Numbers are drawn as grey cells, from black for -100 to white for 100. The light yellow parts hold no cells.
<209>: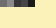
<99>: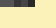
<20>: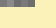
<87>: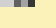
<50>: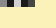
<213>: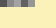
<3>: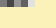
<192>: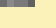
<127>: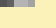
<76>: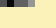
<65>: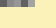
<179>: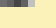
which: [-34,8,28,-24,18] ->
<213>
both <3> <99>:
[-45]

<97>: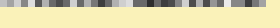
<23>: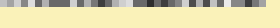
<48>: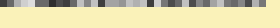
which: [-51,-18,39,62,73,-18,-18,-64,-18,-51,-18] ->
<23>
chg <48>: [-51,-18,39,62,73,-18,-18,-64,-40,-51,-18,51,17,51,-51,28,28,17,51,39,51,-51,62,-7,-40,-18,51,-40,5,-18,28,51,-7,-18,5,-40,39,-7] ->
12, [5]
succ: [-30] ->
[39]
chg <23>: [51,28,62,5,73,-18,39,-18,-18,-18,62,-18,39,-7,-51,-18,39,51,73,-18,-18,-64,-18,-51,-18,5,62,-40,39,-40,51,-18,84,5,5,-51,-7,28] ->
17, [62]

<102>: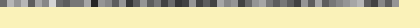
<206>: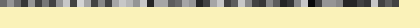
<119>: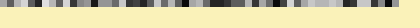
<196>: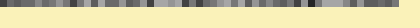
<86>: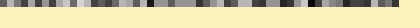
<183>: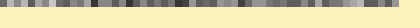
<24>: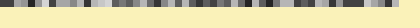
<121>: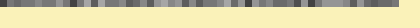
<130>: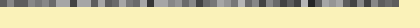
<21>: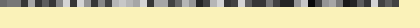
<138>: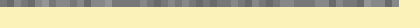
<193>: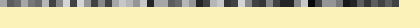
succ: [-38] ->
[17]
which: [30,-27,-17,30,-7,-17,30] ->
<130>

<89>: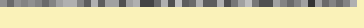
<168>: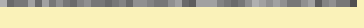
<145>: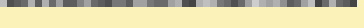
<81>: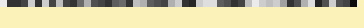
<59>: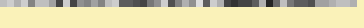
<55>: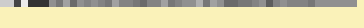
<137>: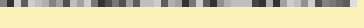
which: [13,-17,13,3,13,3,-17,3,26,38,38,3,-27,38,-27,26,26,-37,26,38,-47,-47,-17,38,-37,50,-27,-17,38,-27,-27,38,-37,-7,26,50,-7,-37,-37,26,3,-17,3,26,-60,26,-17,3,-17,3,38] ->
<89>
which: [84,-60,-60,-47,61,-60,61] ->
<81>
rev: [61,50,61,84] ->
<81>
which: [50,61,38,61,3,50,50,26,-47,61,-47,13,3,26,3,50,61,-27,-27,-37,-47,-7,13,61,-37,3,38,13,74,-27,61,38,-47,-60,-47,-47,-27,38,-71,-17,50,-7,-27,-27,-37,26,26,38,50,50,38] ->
<59>
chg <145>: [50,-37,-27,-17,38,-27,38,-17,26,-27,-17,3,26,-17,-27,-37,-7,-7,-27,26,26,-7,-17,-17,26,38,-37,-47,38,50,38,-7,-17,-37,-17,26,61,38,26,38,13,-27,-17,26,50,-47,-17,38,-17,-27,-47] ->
10, [-27]

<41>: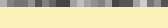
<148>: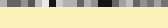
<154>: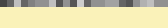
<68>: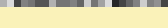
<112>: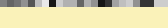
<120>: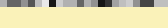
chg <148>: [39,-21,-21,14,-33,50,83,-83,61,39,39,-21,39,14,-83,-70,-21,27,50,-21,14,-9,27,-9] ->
15, [-83]
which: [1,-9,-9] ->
<41>

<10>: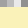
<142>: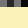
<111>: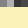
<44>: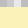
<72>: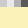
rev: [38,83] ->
<72>
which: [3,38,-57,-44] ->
<111>
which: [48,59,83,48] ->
<44>
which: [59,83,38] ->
<72>
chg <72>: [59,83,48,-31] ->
2, [38]
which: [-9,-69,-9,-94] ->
<142>

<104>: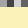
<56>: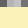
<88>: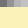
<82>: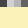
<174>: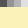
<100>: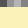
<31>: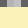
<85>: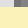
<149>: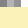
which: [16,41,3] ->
<100>
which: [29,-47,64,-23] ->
<104>
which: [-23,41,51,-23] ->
<31>
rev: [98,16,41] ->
<149>
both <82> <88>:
[41]

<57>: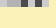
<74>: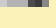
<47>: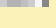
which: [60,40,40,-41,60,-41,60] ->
<57>
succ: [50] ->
[60]
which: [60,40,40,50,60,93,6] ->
<47>

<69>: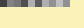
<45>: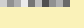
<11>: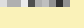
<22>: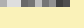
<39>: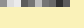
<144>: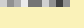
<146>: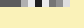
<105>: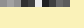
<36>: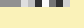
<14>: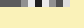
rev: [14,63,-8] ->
<144>
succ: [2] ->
[-8]
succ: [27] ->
[14]
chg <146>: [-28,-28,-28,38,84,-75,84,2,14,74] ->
7, [-8]

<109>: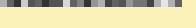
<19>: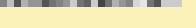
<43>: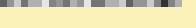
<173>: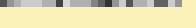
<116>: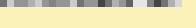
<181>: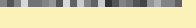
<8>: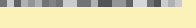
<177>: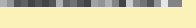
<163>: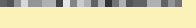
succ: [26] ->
[16]
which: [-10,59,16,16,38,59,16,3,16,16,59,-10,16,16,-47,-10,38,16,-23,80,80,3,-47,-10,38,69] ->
<116>
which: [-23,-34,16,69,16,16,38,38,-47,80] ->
<163>
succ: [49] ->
[-34]

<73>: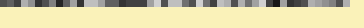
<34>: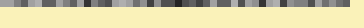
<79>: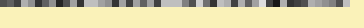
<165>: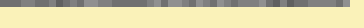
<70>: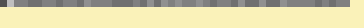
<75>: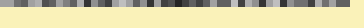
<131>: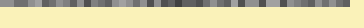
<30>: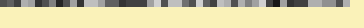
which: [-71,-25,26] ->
<73>
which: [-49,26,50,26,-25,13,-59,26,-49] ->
<75>
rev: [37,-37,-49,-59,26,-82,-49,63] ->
<73>
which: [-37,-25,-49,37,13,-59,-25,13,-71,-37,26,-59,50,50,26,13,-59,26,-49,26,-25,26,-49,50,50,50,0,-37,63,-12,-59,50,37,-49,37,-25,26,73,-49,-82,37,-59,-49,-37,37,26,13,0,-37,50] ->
<79>
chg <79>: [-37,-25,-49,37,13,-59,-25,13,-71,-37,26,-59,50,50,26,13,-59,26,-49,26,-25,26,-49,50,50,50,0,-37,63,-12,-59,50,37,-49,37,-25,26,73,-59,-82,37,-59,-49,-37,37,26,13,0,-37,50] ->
38, [-49]
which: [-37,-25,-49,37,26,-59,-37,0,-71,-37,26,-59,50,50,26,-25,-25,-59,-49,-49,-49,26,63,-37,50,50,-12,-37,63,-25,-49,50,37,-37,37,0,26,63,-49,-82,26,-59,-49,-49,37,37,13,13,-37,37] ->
<30>

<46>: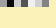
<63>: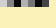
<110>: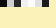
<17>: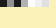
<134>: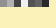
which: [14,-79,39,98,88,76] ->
<17>
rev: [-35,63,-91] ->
<46>
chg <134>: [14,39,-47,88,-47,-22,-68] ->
4, [-35]
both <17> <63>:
[39]
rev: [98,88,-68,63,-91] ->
<110>
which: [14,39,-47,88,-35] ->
<134>

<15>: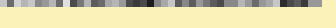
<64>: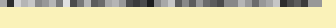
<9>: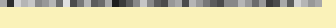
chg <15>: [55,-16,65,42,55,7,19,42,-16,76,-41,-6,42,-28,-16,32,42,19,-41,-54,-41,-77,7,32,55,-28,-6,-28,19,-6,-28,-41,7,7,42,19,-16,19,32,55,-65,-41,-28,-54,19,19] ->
26, [7]
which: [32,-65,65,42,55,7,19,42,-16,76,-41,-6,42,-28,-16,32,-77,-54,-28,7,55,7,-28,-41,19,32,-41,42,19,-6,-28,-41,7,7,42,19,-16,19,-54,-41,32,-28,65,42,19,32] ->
<9>
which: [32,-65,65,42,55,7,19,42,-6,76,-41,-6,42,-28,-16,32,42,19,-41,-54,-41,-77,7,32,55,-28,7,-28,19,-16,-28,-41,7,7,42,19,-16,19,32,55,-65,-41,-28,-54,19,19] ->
<64>
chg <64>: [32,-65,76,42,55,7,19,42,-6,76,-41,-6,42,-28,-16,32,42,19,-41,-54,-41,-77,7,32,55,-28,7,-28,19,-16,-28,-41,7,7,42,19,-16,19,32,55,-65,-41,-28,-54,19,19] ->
2, [65]

